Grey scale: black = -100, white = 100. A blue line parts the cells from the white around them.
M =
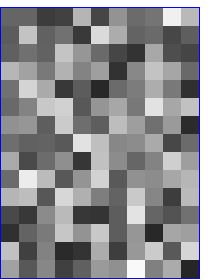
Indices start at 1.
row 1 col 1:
-21
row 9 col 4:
12
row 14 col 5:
-60
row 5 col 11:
-62
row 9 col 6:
51
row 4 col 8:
7
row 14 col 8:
19
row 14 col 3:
2
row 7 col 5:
-14
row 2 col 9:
-17
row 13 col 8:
18
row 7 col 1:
14
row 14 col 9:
59
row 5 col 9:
36
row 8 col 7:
6
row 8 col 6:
50
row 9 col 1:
33
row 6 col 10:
31
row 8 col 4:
-30
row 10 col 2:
85
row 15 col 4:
-50
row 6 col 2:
3
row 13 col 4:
55
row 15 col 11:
-70
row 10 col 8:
14
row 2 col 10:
-44
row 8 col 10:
-44
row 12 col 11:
-11
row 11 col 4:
69
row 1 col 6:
-45
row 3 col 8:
-60
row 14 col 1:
51
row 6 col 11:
51
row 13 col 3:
-4
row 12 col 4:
46
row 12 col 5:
-57

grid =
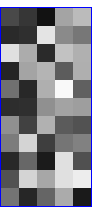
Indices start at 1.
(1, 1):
-43
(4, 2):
29
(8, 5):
1
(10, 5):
86
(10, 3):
31
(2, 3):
79
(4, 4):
-28
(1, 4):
29
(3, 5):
38
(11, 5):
-80
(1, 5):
47
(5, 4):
95
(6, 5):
24
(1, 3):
-86
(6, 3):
13
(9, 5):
-37
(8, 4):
-8

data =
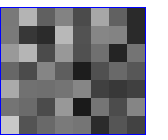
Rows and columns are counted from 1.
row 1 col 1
-5
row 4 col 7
-18
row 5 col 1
33
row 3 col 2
42
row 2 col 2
-57
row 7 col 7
-33
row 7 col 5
-8
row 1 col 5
-41
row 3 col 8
-9
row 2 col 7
3
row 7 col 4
-4
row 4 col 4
-26
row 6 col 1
-9
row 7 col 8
-48
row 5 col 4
-9
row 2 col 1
-4
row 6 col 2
-16

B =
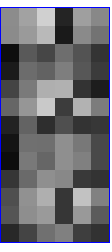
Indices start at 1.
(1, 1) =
10
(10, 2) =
-17
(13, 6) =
-61
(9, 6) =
-43
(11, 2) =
14
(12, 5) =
20
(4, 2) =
-15
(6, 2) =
18
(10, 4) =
7
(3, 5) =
-35
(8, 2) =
-12
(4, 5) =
-32
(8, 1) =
-84
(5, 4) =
39
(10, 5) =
-55
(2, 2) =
21
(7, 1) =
-73
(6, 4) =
-53
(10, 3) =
12
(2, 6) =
-10
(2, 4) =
-80
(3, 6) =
-59
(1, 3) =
63

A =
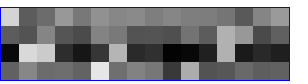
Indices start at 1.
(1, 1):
66
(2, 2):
-35
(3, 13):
39
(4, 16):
-24
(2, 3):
4
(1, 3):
-15
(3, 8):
-67
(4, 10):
-55
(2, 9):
-34
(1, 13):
-8
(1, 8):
8
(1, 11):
-1
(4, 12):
-35
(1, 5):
-6
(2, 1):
-28

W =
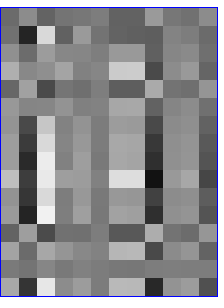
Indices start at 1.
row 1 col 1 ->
-16
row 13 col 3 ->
-41
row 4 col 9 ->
-42
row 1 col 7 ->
-23
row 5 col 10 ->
-10
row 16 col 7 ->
45
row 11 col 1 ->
15
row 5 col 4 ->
-8
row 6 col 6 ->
2
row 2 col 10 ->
3
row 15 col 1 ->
-4
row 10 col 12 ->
-45
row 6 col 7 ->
31
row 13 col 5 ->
-12
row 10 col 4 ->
24
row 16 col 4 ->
10
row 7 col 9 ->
-43
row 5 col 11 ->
-13
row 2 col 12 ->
-16
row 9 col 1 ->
23
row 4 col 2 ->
7
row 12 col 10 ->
13
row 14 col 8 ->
44
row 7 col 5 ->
15
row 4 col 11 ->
20
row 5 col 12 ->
17
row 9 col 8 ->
29
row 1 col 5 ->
-7
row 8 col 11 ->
16
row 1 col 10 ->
-7
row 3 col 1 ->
13
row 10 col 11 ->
31
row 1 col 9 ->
21
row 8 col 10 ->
12

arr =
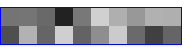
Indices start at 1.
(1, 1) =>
-9
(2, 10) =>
-21
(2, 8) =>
-17
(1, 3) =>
-18
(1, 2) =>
-8
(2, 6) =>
11

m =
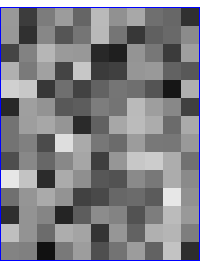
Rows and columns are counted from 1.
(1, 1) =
20
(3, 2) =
2
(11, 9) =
-29
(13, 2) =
15
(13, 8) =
-23
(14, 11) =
-64
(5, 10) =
-83
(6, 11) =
-50
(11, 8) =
-16
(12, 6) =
10
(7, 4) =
17
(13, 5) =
29
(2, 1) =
19
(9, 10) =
36
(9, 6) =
-51
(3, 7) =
-76
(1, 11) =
-62
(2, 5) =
-8
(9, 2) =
7
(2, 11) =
9
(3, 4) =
21
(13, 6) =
-59
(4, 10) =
-23
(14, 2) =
0
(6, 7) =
-9
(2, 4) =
-33
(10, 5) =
12
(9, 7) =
18
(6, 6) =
-2
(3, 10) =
-54
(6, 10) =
7
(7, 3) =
31
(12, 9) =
-2
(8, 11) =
20
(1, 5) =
-21
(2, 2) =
-62

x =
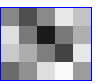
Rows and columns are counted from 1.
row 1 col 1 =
6
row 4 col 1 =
-16
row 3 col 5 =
81
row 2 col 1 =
74
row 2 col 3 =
-80
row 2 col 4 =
-5
